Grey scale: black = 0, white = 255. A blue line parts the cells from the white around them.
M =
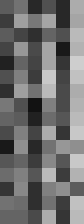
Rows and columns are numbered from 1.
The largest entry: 206
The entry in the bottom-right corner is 186
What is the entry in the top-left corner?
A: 92
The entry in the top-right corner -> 172
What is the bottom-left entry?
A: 100
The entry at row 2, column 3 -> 120
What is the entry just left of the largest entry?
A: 53
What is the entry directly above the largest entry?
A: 178
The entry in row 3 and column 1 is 92
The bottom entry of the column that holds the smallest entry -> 74
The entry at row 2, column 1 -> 60
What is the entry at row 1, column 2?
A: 114
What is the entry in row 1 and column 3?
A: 40
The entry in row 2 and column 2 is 159
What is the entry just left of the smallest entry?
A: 80

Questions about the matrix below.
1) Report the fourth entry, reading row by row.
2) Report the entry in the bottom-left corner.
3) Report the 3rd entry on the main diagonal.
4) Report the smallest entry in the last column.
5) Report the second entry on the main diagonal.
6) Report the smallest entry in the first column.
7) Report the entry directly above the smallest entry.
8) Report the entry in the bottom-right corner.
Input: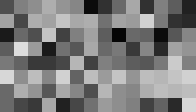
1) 174
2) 105
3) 79
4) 33
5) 71
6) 26
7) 162
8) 215

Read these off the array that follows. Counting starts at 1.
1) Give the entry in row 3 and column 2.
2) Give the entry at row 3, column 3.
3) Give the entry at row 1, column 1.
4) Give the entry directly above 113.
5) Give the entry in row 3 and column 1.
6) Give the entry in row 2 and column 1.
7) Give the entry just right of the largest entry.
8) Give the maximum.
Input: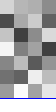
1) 64
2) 140
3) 212
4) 134
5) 196
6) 76
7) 162
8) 251

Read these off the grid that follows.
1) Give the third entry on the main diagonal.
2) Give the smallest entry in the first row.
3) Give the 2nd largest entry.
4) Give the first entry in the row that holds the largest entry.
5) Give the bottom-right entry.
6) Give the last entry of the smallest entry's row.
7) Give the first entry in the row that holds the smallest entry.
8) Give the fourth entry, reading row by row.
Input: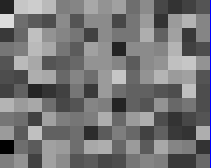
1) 192
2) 36
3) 205
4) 221
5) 104
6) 51
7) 1
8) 186

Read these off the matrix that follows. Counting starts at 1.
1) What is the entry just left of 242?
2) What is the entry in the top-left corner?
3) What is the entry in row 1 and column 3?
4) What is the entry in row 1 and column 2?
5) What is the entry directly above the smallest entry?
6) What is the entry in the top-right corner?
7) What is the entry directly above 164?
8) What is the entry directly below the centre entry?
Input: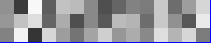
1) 130
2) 145
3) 248
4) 59
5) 222
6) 214
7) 137
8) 207

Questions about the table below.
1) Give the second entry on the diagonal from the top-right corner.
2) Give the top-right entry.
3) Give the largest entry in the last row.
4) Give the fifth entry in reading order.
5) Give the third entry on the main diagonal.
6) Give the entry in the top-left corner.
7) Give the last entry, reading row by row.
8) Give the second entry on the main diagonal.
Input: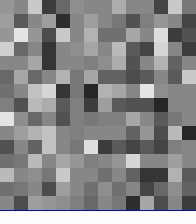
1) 135
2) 119
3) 166
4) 104
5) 150
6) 150
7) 60
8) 90

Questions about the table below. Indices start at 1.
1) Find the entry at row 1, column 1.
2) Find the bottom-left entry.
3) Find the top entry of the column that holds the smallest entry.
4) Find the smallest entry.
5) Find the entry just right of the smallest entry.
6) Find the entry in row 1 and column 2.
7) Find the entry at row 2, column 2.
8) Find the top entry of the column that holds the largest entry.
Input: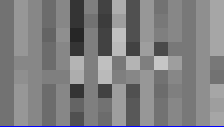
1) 114
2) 114
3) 52
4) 38
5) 127
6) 151
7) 151
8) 114

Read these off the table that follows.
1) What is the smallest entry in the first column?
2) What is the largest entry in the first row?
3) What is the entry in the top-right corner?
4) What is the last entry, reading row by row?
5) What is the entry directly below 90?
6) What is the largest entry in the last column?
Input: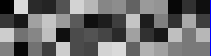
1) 1
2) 218
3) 15
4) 121
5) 75
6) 183

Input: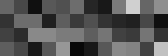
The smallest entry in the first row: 16
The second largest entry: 193
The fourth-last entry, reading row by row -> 137
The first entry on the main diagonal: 102
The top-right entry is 143
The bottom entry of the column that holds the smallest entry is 8
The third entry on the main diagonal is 137
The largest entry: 208
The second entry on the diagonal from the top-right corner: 72
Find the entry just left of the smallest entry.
151
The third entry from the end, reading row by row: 131
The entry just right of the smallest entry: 24
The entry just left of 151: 88
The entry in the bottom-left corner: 94

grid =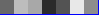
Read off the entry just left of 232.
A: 83
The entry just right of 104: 189
